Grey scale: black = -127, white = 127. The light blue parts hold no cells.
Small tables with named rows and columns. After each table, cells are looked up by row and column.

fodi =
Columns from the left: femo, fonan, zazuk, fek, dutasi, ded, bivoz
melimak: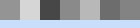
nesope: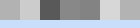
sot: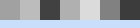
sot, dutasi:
91
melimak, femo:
20
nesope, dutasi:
3
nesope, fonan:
76
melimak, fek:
10
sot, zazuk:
-62
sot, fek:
48
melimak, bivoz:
3
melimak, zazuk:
-56
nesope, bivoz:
51
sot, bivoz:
-67
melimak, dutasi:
56

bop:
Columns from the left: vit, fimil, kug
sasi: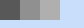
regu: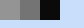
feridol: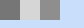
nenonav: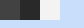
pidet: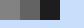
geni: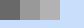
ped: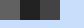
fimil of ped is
-93
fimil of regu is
-11
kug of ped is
-60
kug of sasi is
47
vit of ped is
-30
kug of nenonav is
115
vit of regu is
20
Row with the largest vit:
regu

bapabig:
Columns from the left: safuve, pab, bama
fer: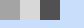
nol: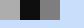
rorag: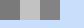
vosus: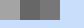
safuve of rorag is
-5
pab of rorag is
66
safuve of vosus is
36
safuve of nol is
45
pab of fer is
88
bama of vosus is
-8
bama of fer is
-46
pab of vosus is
-24
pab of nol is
-113
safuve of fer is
36
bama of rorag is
3
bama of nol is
-1
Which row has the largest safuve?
nol

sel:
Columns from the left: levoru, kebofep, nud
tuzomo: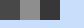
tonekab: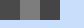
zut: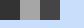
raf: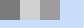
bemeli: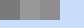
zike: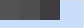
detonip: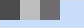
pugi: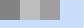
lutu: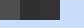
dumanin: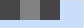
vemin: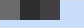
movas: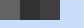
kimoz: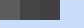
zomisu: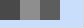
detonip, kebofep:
61
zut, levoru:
-76
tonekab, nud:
-58
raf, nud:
29
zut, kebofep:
38
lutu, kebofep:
-79
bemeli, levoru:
-5
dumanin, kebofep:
2
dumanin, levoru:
-56
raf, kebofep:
80
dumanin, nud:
-58
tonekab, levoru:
-53
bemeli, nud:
15
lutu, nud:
-76
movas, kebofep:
-78
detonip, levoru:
-51
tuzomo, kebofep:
14
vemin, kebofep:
-81

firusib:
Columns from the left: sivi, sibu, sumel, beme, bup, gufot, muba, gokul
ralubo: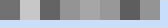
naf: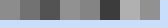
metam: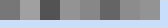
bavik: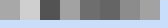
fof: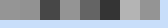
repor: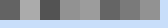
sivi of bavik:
40
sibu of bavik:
79
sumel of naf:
-44
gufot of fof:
-75
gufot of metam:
-26
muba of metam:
12
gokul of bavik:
34
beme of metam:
19
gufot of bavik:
-26
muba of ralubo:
-33
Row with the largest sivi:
bavik

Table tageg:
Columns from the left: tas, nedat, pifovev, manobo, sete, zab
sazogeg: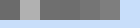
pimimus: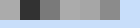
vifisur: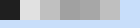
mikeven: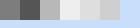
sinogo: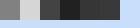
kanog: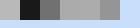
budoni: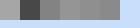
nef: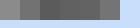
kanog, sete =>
44
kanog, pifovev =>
-14
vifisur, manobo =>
33
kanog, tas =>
57
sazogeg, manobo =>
-17
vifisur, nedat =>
97

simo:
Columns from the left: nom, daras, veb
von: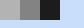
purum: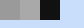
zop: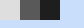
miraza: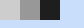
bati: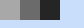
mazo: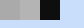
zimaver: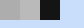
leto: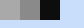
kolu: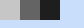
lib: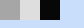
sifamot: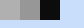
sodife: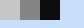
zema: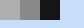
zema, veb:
-106
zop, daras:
-38
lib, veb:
-120
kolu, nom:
70
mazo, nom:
42
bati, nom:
40
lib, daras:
94
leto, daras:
10

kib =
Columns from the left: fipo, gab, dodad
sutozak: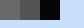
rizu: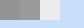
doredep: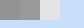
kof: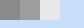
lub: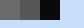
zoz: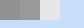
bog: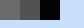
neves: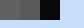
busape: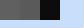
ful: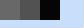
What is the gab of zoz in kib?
25
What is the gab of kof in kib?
30
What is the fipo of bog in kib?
-21
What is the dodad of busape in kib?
-115
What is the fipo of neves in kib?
-30
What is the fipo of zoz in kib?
18
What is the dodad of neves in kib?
-118
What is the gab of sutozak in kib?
-43
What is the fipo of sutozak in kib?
-22
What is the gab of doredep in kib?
25
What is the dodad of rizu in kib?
109
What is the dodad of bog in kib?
-125
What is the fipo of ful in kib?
-23
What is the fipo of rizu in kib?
20
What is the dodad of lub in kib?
-117
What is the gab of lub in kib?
-41
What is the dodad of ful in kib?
-122
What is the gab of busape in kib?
-37

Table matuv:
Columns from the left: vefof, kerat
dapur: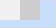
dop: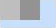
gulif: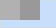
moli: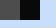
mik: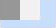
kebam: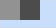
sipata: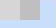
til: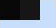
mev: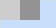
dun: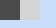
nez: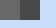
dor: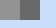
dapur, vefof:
112
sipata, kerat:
63
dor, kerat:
-22
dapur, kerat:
77
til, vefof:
-119
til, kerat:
-105
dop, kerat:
19
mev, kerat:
19
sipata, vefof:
86
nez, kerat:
-54
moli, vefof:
-50
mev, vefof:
77
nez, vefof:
-23
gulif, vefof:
49
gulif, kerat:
25
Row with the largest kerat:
mik

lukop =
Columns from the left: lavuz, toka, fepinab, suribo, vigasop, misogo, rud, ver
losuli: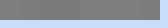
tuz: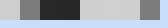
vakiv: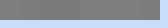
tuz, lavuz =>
78
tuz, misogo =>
80
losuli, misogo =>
-1
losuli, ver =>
-3
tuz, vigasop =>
79
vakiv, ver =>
-3
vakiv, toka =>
-3
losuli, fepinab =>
-5
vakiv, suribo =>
-5
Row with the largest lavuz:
tuz

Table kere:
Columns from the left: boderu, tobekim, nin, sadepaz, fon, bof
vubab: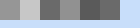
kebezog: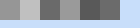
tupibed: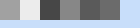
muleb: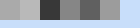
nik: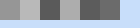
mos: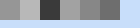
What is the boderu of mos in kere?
22
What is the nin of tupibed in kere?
-56
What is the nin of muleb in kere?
-71
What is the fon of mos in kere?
7
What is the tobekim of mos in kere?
56
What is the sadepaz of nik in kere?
45
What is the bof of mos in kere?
-17
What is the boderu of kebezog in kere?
22
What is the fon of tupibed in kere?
-37
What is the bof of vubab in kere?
-21
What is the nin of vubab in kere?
-21
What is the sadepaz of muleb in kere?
6
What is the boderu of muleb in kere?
42
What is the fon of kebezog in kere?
-38
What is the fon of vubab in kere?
-37
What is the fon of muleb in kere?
-31
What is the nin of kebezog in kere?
-21
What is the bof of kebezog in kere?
-20
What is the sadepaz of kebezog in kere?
26
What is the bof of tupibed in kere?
-20
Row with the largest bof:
muleb

